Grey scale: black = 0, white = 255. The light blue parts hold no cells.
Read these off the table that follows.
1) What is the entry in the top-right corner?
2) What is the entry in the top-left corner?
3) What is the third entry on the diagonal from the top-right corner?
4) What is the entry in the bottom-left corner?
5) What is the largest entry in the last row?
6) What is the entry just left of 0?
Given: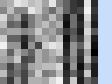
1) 42
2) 164
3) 29
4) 122
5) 241
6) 164

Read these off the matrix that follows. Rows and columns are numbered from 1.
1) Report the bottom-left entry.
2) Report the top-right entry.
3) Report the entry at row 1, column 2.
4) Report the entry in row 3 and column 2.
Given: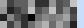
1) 178
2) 194
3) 65
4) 135

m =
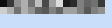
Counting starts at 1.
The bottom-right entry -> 144
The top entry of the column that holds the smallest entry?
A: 13
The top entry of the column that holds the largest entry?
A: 220
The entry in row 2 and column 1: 205
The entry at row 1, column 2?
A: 57
